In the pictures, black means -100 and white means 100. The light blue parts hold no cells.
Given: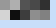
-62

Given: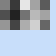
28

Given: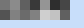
-45

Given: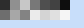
-89

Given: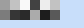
52

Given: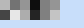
17

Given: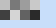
58

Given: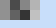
41
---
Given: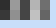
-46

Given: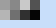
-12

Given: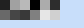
0

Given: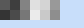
84

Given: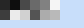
-34

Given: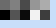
-91
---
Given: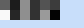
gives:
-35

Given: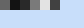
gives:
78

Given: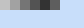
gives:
-60

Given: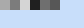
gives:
-13

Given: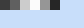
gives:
18

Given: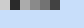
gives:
-10
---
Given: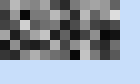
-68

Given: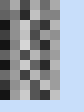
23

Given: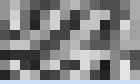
-22

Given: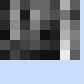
-48

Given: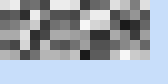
33

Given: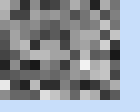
-19

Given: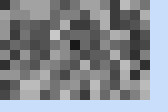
-9
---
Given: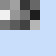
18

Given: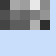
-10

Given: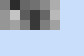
54

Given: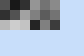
-36

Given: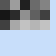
-66

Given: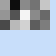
-35

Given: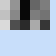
7

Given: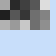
-32
